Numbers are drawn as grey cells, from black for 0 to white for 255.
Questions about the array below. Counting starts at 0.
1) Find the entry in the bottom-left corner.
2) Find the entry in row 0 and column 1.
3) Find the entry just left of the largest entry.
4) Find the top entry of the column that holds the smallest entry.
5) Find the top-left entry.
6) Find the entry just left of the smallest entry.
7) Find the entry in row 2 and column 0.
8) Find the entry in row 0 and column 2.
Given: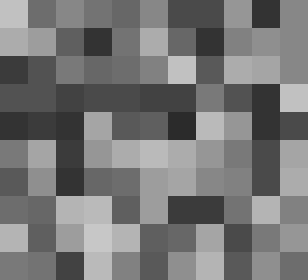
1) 121
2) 109
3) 157
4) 74
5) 193
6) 95
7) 59
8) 135

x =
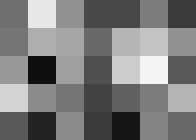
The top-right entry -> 58
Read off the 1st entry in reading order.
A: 111
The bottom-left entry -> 88
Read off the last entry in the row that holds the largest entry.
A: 88
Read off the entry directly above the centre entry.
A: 104
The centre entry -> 80
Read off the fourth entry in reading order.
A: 72
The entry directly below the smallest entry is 139
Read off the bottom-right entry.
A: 104
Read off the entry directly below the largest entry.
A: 125

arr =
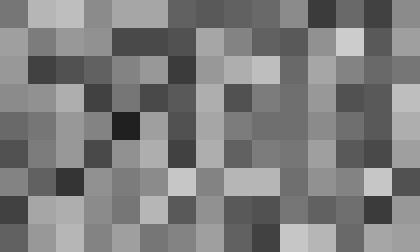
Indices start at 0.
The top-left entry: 118
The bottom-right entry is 159
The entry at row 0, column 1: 182
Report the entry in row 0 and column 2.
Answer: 190
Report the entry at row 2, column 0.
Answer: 152
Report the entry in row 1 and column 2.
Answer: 152
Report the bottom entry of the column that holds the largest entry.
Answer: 105
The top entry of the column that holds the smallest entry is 166
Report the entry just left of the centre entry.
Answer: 81
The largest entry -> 204
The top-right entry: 139
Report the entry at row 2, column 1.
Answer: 65
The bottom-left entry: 97
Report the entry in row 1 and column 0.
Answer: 159
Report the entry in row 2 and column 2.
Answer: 81
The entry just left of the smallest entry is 131
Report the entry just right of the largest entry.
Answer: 89
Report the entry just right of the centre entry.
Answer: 124
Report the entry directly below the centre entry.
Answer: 174
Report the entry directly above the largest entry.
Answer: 105
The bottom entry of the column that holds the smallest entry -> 159
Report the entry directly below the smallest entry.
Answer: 145
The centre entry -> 166
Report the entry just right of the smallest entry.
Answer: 159

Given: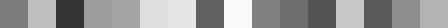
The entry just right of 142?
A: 179
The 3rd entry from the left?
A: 51
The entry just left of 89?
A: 199
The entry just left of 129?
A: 249
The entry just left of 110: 129

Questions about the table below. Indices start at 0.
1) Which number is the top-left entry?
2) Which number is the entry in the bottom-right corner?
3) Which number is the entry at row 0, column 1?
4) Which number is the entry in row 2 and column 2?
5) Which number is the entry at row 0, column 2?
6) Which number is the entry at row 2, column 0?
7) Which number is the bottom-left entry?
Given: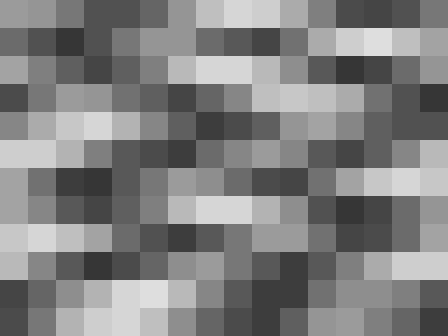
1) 155
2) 61
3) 149
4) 95
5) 119
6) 163
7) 75

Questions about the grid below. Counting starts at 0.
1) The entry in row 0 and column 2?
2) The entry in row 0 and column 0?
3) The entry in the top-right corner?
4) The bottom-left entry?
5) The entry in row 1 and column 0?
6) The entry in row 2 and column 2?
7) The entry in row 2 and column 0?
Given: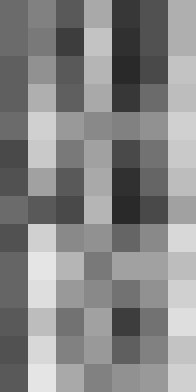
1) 89
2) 107
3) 175
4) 89
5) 107
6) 89
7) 95

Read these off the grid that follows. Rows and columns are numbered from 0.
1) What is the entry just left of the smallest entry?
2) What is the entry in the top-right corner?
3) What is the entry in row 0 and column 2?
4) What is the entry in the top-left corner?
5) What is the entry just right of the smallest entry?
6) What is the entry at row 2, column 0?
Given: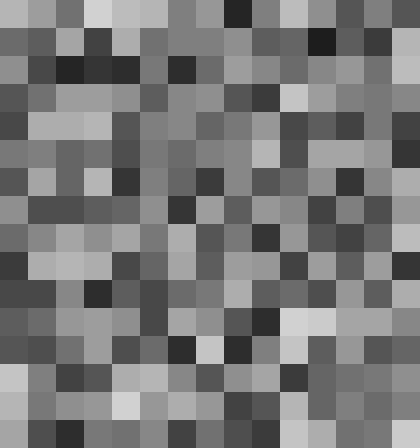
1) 101
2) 85
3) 113
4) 181
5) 93
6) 143

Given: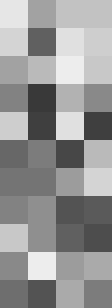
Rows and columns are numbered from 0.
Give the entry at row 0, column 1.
162
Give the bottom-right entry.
124
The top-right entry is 194
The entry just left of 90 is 83
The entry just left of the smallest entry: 130
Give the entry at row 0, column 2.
194
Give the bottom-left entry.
110
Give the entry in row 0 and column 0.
230

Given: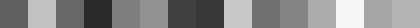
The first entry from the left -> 96
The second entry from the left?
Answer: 193
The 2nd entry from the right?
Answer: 165
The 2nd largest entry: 199

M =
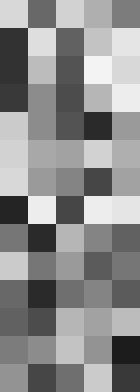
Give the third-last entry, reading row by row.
111
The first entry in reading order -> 216
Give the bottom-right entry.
57
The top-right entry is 124
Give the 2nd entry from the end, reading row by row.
203
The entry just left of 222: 50
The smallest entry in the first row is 104
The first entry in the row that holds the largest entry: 50
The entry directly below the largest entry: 182
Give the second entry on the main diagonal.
222
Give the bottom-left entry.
147
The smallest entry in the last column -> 28
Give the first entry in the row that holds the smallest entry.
124
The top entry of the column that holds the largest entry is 175

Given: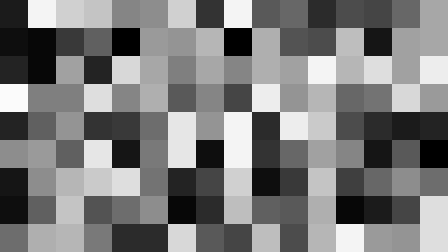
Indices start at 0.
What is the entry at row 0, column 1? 244
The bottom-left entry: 109
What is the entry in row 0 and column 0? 27
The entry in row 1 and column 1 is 7
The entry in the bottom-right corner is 222
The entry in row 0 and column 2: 208
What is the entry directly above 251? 35
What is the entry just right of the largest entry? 127
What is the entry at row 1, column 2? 57
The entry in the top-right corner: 167
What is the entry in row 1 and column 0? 14
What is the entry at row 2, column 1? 7
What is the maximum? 251

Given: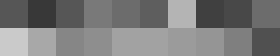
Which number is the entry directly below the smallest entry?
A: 168
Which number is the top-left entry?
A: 86
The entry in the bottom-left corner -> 202
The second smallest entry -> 64
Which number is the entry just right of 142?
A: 162
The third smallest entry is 72

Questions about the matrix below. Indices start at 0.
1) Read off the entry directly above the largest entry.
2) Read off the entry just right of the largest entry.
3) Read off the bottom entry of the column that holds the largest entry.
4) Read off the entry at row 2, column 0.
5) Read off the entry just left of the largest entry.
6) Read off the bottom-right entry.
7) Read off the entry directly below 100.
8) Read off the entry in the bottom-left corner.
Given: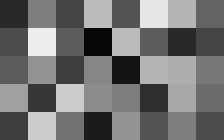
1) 126
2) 92
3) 203
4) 92
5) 76
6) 76
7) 68
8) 61
